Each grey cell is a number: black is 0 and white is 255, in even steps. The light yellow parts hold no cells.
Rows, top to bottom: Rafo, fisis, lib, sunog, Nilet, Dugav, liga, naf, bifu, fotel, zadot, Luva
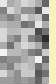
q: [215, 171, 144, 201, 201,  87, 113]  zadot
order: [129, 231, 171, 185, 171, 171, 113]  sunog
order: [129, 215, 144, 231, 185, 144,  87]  fisis
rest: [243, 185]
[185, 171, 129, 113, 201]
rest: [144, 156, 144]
[101, 171]

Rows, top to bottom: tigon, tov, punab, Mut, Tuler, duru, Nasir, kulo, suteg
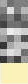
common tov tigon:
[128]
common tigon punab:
[128]
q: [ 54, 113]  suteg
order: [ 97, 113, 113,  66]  Mut
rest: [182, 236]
[223, 208]
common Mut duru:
[113]
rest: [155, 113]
[169,  81]

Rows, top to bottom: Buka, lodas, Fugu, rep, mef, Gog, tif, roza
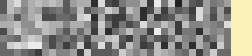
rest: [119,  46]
[159, 131, 143, 119]
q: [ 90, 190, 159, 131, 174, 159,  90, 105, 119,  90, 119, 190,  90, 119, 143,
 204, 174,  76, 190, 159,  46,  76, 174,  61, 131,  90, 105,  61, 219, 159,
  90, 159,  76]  lodas
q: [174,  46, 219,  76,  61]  Buka

